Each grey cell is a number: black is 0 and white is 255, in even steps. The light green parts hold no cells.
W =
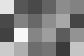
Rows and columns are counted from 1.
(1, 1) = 228
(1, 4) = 99
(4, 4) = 117
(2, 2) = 130
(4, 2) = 175
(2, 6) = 69

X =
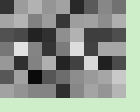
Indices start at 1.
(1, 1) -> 51
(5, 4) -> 176
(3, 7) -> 62
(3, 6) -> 178
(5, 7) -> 216
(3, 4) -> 48
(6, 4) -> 86
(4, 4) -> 53
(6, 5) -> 109
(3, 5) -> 143
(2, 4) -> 156
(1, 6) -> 40
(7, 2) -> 147
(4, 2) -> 226
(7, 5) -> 47
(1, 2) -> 156
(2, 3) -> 129

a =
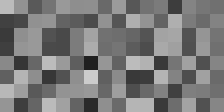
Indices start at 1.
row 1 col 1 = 187
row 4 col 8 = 110
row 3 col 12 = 163
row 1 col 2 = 146
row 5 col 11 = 178
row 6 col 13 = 131
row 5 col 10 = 188
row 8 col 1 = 149
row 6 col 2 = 180
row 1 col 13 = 61
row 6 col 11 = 60
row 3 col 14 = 82
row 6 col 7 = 204
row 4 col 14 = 80
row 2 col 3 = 145
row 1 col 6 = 142
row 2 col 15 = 107
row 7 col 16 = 111
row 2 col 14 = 123
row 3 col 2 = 143
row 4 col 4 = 74
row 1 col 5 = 153
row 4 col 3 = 153
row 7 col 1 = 184
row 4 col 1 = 63
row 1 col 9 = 155
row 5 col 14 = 161
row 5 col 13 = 117
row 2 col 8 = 146
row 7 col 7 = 152
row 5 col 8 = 150
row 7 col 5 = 147
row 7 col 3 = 89
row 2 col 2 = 71
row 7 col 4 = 106
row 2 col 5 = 99
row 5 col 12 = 57

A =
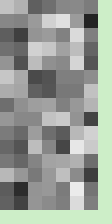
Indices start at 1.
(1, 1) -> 194
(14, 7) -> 116
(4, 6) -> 189
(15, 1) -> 97
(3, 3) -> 148
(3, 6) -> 218
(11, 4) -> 134
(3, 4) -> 155
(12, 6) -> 177
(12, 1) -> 120
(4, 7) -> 100
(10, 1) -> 123
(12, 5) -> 166
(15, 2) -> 66
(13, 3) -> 121
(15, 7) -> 126
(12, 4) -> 163
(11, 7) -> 202
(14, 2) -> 44
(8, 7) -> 180
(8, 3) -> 158
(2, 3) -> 154
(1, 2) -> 177
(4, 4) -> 198
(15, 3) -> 149
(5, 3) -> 188
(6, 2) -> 169
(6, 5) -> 127
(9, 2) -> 136
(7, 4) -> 85

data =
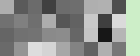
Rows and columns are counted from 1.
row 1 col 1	174
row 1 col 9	78
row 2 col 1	113
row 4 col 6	131
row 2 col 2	128
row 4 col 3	221
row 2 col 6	98
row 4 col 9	119
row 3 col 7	197
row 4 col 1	106

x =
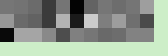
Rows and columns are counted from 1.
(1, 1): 118
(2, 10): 111
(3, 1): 9
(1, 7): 99
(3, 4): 137
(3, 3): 165
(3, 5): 77
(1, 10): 117
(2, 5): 179
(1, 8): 118

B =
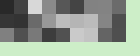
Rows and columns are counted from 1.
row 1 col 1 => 41
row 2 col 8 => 133
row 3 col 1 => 128
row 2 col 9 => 78
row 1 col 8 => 131
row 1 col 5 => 87
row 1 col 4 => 138
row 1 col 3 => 216
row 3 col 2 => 80

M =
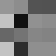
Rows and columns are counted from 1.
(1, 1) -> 150
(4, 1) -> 195
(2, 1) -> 195
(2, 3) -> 145
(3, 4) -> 131

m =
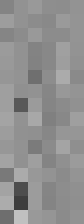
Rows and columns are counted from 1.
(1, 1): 132
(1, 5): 141
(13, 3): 152
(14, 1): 163
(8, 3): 155
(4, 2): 146
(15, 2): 62
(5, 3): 130
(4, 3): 131
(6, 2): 147
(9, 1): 164
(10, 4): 135
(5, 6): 145
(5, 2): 146
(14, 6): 144
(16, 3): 153
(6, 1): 150
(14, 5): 141
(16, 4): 149
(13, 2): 171
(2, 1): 157
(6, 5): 171
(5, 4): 136
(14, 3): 156
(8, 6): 145
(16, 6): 146
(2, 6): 148
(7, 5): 152
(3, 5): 140
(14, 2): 77
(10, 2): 145
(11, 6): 143
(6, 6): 138
